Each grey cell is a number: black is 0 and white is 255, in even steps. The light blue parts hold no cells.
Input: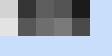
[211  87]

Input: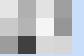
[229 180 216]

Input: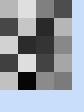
[183 198  52 166]

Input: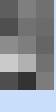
[ 94 114 101]

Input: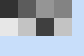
[ 50 195]

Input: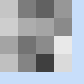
[197 173 139 218]

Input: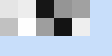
[229 254]
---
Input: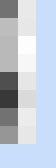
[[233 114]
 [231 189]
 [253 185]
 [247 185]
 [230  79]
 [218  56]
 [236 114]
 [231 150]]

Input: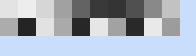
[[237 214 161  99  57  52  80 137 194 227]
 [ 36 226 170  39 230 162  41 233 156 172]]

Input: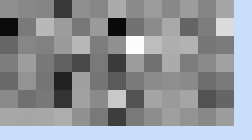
[[136 133  56 143 135 171 138 155 136 156 133 166 142]
 [122 184 156 120 154   9 114 139 169 101 124 219  11]
 [134 129 154 183 125 144 252 189 174 178 118 123 102]
 [158 120  97  72 121  58 155 114 171 125 137 160 125]
 [147 117  34 159 117  90 122 139 143 138 110 122 106]
 [112 120  51 161 138 201  83 164 154 165  82 101 137]
 [166 167 174 145 121  61 122 141 159 147 136 156 167]]

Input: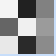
[[ 33 129 244]
 [240 155 101]
 [ 42 139 232]]

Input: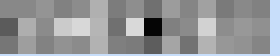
[[136 148 129 140 176 124 142 112 156 133 161 122 137 129 136]
 [174 139 203 216 181 112 217   5 128 139 210 141 152 144  91]
 [158 130 146 139 178 127 123  93 165 114 179 151 146 133 118]]

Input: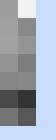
[[242 158]
 [137 160]
 [148 162]
 [126 147]
 [136 132]
 [ 52  73]
 [ 87 116]]

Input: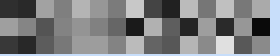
[[ 41 162 127 180 151 123 200  68  33 187 118 192 120 170  47]
 [133  84 131 148 129 102  26 177  94  36 158  42 151  10 159]
 [ 40  92 120 156 157 131 187 100  87 181 138 224  88 138  56]]
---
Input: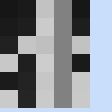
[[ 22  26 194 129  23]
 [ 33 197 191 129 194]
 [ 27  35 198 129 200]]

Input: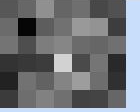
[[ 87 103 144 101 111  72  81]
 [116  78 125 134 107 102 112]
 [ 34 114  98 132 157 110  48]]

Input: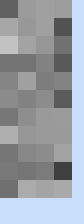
[[ 97 155 160 156]
 [194 163 150 113]
 [132 160 125 131]
 [119 142 154 155]
 [118 135 140 162]
 [112 171 164 169]]

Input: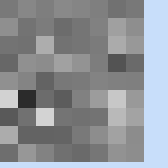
[[121 135 126 137 133 127 113 120]
 [115 113 173 114 117 123 171 152]
 [144 132  99 120 122 131 128 127]
 [ 89 113 211 116 113 115 185 163]
 [110 151 130 112 106 118 146 141]]

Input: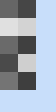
[[102  70]
 [106  64]
 [116  62]]

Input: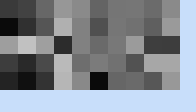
[[ 58  66 103 151 138 100 117 118 107 138]
 [158 193 159  44 129 106 120 155  62  61]
 [ 35  16  51 182 137  10 102 106  87 152]]

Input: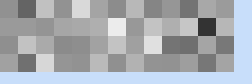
[[145 100 193 146 217 164 140 184 133 150 115 168 155]
 [143 194 170 139 142 162 195 160 224 116 111 165 120]]

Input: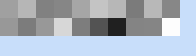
[[160 182 129 134 166 196 183 123 184 135]]
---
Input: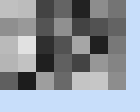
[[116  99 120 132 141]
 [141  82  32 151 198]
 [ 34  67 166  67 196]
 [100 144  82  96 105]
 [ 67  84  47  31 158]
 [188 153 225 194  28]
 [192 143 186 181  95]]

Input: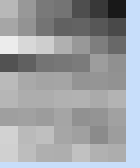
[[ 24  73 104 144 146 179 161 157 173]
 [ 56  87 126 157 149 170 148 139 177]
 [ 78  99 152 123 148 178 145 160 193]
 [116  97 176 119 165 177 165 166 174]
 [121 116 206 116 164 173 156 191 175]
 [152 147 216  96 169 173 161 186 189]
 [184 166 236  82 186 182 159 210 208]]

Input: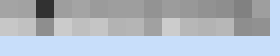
[[158 145]
 [129 142]
 [142 183]
 [146 179]
 [152 183]
 [156 204]
 [147 161]
 [158 181]
 [158 179]
 [155 197]
 [164 191]
 [158 203]
 [ 49 142]
 [162 193]
 [164 199]]

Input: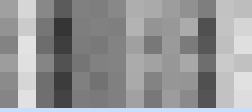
[[189 213 223 193 225 221]
 [194 195 191 202 194 194]
 [126  80  87 110  80  84]
 [145 171 123 168 149 138]
 [157 152 154 151 150 156]
 [170 148 120 162 131 120]
 [174 179 160 171 170 161]
 [136 127 131 131 128 128]
 [126 129 121 129 114 122]
 [128 126 124 117 128 124]
 [ 91  53  62  82  60  67]
 [136 118 109 133 111 111]
 [214 203 226 224 214 225]
 [160 147 131 157 139 133]]

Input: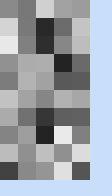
[[156 196 189 106  91 167  97 128 220  85]
 [162 108 135  35  89 178  95 234 144 224]
 [208  41  46 174 162 134  54  35 191 149]
 [120 121 128 172 179 163 113 158 144 137]
 [138 212 232 145 124 194 171 132 188  66]]

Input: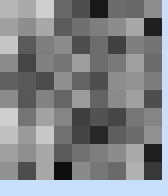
[[142  31 115 107 125  78 133 144  30  56]
 [104 168 127 159 146 159 118 108 169 177]
 [108 140  65 120 142 139  70  94 140 106]
 [ 24 126 109 109  78 100  82  39 126 119]
 [ 78 112  77 158 100 156  63  68 113 138]
 [104  92 140 117 143 101 133 113  90  14]
 [206 168 126 128  76 130 162 199 167 167]
 [170 142  90  69  89  87 116 155 143  77]
 [182 160 198 140  96 139 207 192 159 145]]
